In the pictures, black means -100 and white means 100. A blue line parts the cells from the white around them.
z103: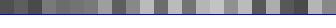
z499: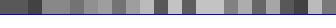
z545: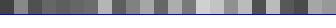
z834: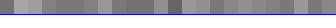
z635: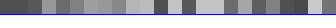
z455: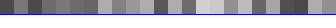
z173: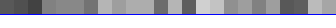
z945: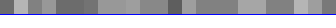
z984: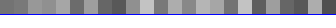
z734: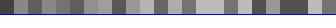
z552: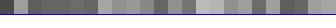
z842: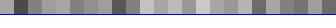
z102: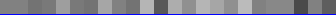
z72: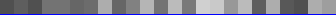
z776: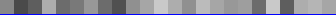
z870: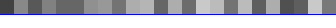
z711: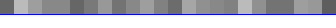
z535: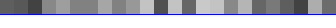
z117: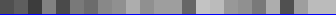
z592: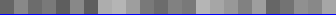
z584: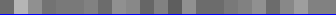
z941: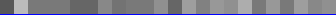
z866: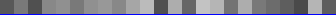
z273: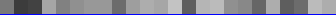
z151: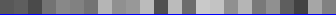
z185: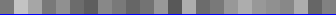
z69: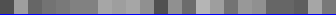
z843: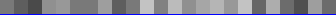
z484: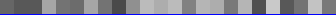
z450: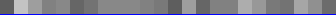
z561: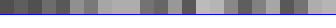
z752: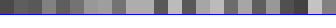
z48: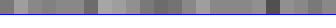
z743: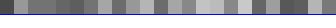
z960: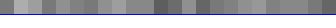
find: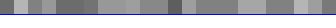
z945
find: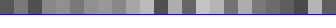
z866
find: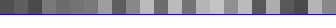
z103
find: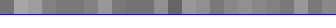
z834
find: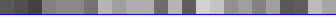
z173
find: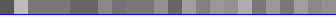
z941

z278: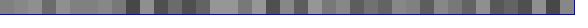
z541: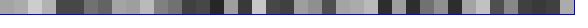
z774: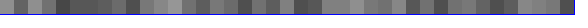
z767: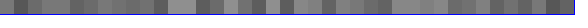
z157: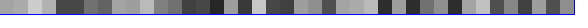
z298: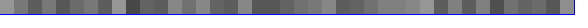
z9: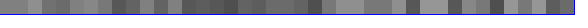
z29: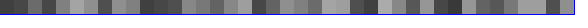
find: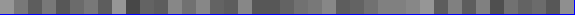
z298
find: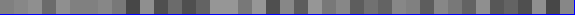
z278

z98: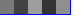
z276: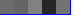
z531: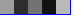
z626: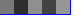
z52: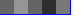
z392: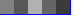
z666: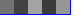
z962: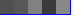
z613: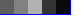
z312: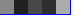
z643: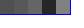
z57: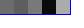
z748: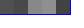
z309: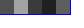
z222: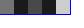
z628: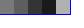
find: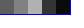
z613
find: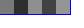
z626
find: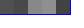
z748
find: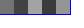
z666
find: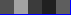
z309
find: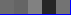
z276

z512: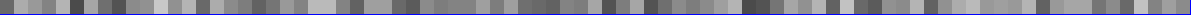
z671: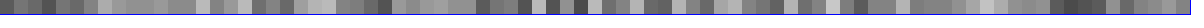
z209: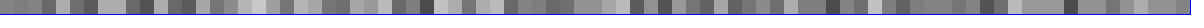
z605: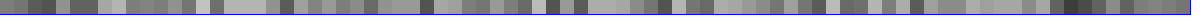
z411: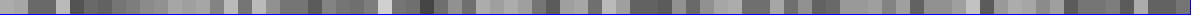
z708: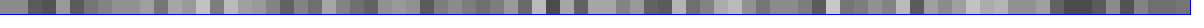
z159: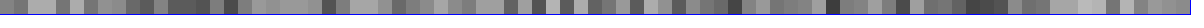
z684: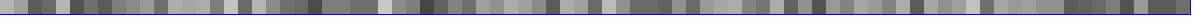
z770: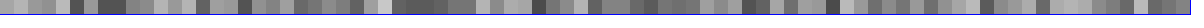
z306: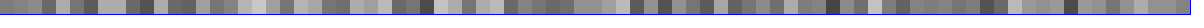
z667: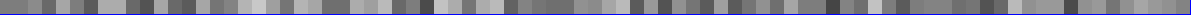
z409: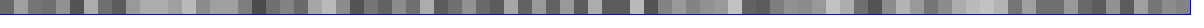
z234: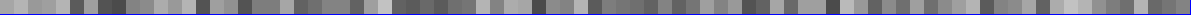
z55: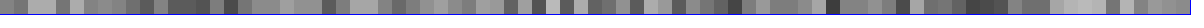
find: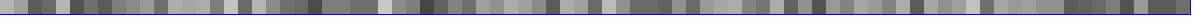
z684
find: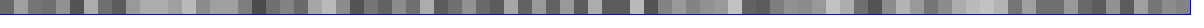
z409
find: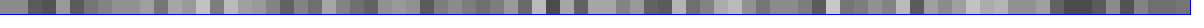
z708
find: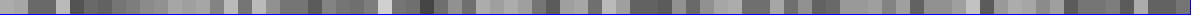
z411

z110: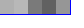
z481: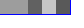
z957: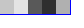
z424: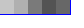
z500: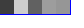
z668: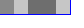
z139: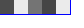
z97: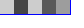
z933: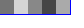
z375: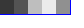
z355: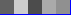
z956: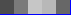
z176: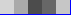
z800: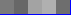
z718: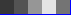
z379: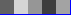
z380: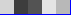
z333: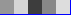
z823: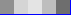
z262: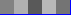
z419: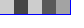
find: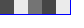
z139
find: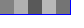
z262
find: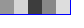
z333

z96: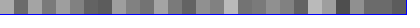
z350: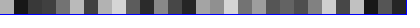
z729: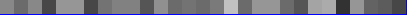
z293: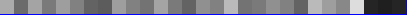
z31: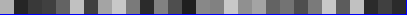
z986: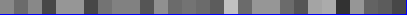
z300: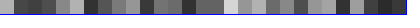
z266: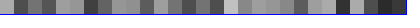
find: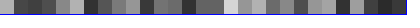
z300
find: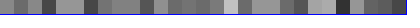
z729
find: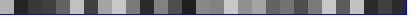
z31
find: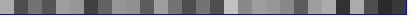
z266

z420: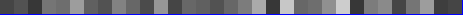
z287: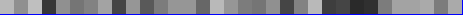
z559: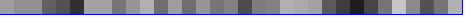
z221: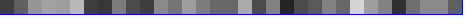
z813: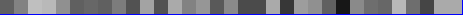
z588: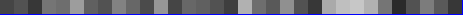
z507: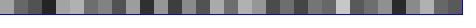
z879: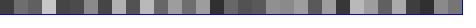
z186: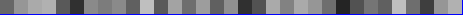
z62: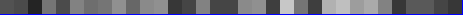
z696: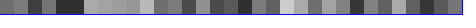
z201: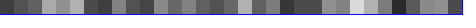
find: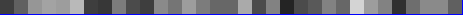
z221
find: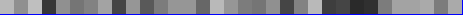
z287
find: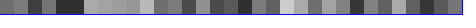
z696
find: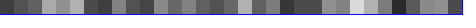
z201

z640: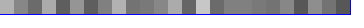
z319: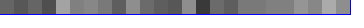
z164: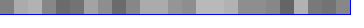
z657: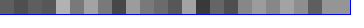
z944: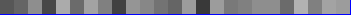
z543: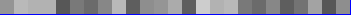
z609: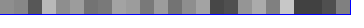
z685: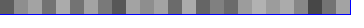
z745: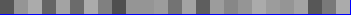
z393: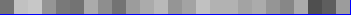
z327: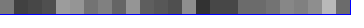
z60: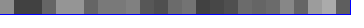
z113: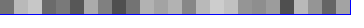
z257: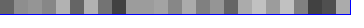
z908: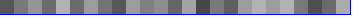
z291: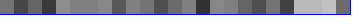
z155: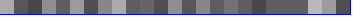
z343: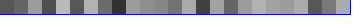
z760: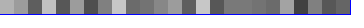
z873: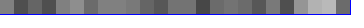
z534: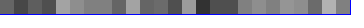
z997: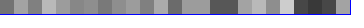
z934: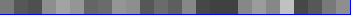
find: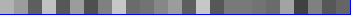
z760
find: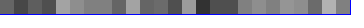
z534
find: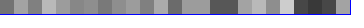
z997
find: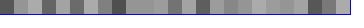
z745

